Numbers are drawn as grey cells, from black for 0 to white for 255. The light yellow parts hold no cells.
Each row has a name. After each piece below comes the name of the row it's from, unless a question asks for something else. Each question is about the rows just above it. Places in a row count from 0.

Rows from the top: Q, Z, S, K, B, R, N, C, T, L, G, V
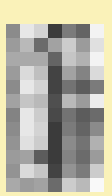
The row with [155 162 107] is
V
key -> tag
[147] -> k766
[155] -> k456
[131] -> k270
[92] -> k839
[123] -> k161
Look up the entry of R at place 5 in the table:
k456
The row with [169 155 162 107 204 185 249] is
V
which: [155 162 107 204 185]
V
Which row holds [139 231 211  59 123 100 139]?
C

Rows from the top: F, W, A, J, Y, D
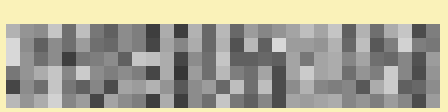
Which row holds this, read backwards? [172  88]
Y
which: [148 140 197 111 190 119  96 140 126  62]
F
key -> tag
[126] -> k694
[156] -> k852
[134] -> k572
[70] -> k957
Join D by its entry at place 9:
k694
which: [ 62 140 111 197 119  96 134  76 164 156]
D
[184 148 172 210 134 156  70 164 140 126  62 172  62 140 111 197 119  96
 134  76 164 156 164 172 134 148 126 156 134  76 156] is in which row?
D
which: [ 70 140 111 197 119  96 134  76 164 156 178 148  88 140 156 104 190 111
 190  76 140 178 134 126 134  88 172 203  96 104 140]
Y

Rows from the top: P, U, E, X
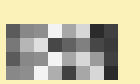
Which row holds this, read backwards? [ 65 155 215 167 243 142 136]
E
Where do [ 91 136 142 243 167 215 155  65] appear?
E
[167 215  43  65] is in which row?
P

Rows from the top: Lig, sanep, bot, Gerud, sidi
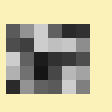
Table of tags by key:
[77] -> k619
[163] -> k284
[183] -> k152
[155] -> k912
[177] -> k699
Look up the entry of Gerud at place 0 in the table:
k699
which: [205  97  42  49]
Lig
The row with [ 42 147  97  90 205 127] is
sidi
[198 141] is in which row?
sanep
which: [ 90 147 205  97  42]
Lig
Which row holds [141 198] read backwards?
sanep
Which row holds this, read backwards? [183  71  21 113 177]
Gerud

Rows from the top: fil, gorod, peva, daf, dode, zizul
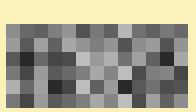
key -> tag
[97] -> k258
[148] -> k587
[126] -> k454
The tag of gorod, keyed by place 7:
k587
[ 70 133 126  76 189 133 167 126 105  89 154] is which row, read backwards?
daf
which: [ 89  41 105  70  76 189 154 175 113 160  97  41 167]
peva
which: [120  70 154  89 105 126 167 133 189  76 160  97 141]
zizul
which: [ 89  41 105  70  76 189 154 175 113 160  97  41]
peva

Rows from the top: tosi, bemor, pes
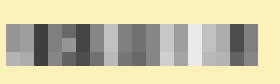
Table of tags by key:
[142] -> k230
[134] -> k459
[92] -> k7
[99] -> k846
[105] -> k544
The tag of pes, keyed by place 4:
k846
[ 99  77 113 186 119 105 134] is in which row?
pes

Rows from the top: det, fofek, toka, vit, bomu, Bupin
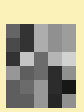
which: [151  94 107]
vit
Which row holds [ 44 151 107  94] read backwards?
bomu

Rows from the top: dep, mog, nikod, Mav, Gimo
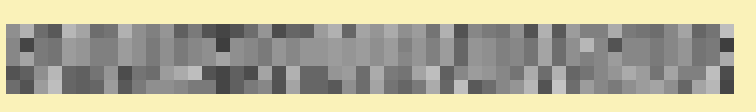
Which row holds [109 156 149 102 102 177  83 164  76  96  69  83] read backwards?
Mav
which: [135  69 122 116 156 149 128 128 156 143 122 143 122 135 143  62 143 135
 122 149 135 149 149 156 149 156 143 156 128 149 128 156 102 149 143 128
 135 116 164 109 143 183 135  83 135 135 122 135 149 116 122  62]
mog
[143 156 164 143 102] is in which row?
Gimo
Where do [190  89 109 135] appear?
Gimo

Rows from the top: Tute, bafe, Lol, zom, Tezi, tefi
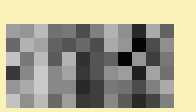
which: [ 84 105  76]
bafe
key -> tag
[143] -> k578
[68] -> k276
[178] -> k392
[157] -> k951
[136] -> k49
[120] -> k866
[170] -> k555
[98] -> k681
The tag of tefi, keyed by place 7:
k49
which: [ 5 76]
bafe
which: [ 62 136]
tefi
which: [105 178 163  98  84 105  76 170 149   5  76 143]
bafe
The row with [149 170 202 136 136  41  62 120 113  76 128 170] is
Tezi

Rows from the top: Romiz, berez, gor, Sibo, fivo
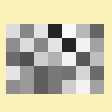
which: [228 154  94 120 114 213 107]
Sibo
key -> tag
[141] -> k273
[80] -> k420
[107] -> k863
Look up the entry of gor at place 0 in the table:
k863
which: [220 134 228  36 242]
berez
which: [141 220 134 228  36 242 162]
berez
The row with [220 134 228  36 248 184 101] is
Romiz
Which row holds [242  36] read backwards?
berez

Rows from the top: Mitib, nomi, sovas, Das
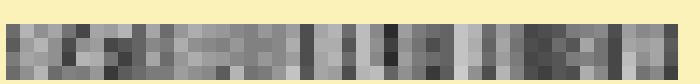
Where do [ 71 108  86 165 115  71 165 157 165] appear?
nomi
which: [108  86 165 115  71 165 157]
nomi
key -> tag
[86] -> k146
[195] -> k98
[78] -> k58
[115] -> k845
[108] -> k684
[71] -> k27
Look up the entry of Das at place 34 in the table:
k58
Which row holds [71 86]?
nomi
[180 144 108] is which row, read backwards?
Das
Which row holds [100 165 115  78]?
nomi
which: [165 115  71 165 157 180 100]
Mitib

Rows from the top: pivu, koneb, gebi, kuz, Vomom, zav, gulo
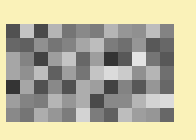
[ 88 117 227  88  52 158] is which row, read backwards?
gebi
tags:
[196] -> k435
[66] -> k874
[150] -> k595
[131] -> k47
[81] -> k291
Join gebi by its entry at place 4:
k435
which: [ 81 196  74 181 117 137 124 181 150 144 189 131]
pivu
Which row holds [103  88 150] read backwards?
koneb
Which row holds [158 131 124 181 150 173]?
zav
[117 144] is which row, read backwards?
koneb

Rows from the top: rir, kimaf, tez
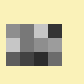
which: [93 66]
tez
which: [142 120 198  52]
rir
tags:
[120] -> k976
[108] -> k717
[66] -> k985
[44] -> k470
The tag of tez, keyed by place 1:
k985
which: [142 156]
kimaf
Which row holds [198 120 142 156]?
kimaf
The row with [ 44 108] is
tez

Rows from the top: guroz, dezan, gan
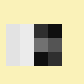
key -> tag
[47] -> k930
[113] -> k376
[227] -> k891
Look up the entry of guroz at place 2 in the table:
k930
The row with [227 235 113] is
dezan
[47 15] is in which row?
guroz
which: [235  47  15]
guroz
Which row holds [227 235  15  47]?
gan

